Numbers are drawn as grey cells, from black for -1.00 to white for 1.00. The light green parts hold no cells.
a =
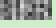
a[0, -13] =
0.01
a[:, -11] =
[-0.06, -0.30, 0.01, -0.20, -0.36]
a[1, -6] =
0.16
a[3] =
[0.02, 0.00, -0.20, 0.41, -0.32, 0.22, 0.04, -0.57, -0.22, 0.07, -0.37, 0.58, -0.42]
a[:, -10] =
[0.25, 0.17, 0.39, 0.41, 0.52]
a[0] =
[0.01, -0.50, -0.06, 0.25, -0.42, 0.44, -0.03, -0.12, 0.00, 0.34, 0.02, 0.45, -0.18]
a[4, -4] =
0.07
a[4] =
[0.25, -0.27, -0.36, 0.52, -0.13, 0.47, -0.21, -0.09, -0.19, 0.07, -0.34, 0.27, 0.10]
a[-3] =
[-0.11, -0.38, 0.01, 0.39, -0.19, 0.42, 0.07, 0.29, -0.19, 0.40, 0.28, 0.02, -0.52]
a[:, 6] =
[-0.03, 0.24, 0.07, 0.04, -0.21]
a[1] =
[0.24, -0.09, -0.30, 0.17, -0.44, 0.70, 0.24, 0.16, -0.52, 0.07, -0.62, 0.01, -0.22]

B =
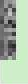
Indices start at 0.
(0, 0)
-0.21
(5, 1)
0.17
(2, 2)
0.34
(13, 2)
-0.40
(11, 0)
-0.33
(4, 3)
0.19
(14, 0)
0.00
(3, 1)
-0.07
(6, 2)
-0.16
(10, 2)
-0.40
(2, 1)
-0.36
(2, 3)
-0.49
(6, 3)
-0.69
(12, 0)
-0.26
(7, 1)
0.20

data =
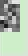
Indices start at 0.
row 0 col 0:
-0.22
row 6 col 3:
-0.06
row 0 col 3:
0.78
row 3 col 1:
-0.13
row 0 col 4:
0.75
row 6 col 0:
-0.20
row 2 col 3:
-0.13
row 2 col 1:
0.17
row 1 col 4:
-0.20
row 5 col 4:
-0.06
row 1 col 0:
-0.26
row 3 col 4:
0.02

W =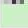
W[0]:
0.66
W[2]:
0.55
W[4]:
0.41
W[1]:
0.45

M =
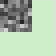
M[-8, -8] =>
-0.38
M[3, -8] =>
-0.51
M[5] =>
[0.06, 0.01, 0.46, 0.12, -0.23, -0.70, -0.07, -0.40]
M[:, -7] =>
[-0.67, -0.19, 0.11, -0.48, 0.02, 0.01, -0.38, 0.64]
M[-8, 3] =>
0.08
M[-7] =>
[0.50, -0.19, 0.09, -0.25, 0.17, -0.19, -0.10, -0.54]
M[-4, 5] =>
-0.34
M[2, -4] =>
-0.28
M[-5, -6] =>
-0.16
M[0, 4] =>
0.21
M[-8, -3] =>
-0.34
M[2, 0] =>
-0.33
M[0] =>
[-0.38, -0.67, 0.00, 0.08, 0.21, -0.34, 0.18, -0.44]
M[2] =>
[-0.33, 0.11, -0.23, -0.41, -0.28, -0.19, -0.35, 0.16]
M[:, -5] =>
[0.08, -0.25, -0.41, -0.11, -0.43, 0.12, -0.26, -0.36]
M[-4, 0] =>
-0.16

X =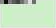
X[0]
0.05
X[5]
-0.14
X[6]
0.22

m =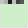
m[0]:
0.54
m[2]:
-0.79

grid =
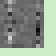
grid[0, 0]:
-0.24
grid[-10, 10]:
-0.03
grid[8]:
[-0.15, 0.04, 0.25, 0.11, -0.13, -0.23, -0.21, -0.22, -0.16, -0.71, -0.07]
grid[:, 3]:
[0.06, -0.15, -0.06, -0.16, -0.21, -0.52, -0.21, -0.05, 0.11, -0.13, -0.09, -0.35]
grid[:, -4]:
[-0.17, -0.09, -0.19, -0.12, -0.16, -0.18, -0.23, -0.16, -0.22, -0.18, -0.09, -0.17]
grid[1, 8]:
-0.10
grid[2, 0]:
-0.12
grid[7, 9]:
-0.92
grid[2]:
[-0.12, -0.10, 0.29, -0.06, -0.09, -0.27, -0.13, -0.19, -0.16, -0.06, -0.03]
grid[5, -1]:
-0.22
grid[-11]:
[-0.07, -0.36, -0.02, -0.15, -0.19, -0.16, -0.13, -0.09, -0.10, 0.08, -0.10]
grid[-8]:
[-0.04, -0.12, -0.01, -0.21, -0.18, -0.19, 0.01, -0.16, -0.14, 0.07, -0.21]
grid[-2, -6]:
-0.16
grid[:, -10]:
[-0.06, -0.36, -0.10, -0.16, -0.12, -0.32, -0.08, -0.08, 0.04, -0.26, -0.07, -0.15]
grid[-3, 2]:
0.65
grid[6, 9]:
-0.55
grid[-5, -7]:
-0.23
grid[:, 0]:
[-0.24, -0.07, -0.12, -0.18, -0.04, -0.14, -0.24, -0.23, -0.15, -0.18, -0.21, -0.15]
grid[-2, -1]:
-0.07
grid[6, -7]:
-0.16
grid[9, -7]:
-0.14
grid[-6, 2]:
0.00
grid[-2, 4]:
-0.21
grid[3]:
[-0.18, -0.16, -0.59, -0.16, -0.12, -0.07, -0.20, -0.12, -0.11, -0.60, -0.23]
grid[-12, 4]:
-0.15
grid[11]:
[-0.15, -0.15, -0.13, -0.35, -0.30, -0.30, -0.17, -0.17, -0.27, 0.30, -0.09]
